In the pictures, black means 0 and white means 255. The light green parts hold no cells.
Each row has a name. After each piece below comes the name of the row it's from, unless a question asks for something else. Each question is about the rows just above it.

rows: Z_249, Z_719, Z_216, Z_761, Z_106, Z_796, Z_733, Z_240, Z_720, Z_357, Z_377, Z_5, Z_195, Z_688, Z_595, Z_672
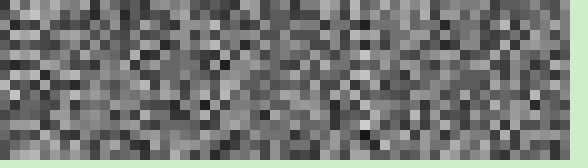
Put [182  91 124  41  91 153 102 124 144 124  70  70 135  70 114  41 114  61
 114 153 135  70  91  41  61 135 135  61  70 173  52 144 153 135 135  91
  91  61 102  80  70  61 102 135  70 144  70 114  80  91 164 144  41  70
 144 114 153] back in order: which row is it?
Z_106
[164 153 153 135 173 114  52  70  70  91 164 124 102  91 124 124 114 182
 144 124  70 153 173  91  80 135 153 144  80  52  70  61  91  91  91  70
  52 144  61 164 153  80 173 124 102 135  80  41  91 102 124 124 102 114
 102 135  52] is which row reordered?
Z_672
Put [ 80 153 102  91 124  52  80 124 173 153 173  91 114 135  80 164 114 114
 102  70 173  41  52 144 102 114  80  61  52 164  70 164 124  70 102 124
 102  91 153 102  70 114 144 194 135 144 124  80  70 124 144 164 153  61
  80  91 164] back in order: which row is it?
Z_796

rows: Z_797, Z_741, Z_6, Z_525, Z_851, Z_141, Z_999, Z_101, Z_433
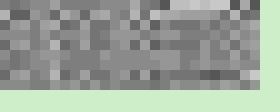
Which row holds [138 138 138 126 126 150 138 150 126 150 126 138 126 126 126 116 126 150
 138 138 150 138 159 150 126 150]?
Z_433
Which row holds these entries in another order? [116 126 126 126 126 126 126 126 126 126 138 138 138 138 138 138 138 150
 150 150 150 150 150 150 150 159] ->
Z_141
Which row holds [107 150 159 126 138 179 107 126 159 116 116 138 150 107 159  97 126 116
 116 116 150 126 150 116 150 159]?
Z_851
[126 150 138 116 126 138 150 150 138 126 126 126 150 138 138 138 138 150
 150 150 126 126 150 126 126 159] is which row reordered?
Z_141
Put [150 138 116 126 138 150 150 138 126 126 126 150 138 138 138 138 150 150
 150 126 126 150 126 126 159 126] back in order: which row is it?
Z_141

